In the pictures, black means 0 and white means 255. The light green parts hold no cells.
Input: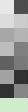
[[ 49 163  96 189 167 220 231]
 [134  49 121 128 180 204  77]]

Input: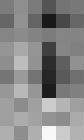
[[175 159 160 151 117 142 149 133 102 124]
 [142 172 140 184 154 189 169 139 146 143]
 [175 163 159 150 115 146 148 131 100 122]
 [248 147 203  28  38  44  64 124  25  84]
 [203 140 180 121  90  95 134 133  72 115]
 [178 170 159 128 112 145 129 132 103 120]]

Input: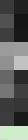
[[ 60  58 118 103 144 155  62  81  58]
 [ 26  54  63  41 194 157  23  21  32]]

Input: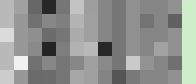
[[204 185 185 219 185 185]
 [152 241 152 152 152 161]
 [107 113 138 143 113 103]
 [108 135  36 108 135  39]
 [118 118 126 118 127 118]
 [166 135 178 171 179 195]
 [159 159 185 159 159 158]
 [132 137  40 134 134 134]
 [ 85 119 119 119 119 119]
 [121 202 144 144 144 144]
 [133 147 133 133 115 133]
 [133 133 162 133 133 133]
 [145 112 145 145  97 145]]

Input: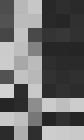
[[ 43 201  37 210  82 204 203  70  82  77]
 [174 191  43  45 194 168 190 195 187 184]
 [ 46 119 141 201 184 187 130  73 186 199]
 [205  36 203  43  50  46  38  52  41  40]
 [203  48 190  49  45  42  38  55  38  46]
 [201  37 204  44  48  42  37  49  48  42]]

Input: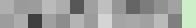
[[157 175]
 [172 154]
 [ 63 156]
 [160 186]
 [141 173]
 [180  87]
 [156 160]
 [212 191]
 [165 150]
 [168 101]
 [161 124]
 [186 145]
 [127 162]]

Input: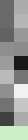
[[ 64 114 143 186 156 143  98 105 106]
 [172 197 242 116  25 139 152 181 172]]
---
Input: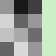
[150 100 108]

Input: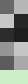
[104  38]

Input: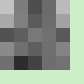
[194 128 120 111 114]

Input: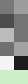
[120 116]

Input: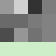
[153 106 114]

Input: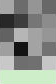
[167  61 163 114]

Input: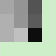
[166 149  13]

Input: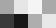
[167  23]
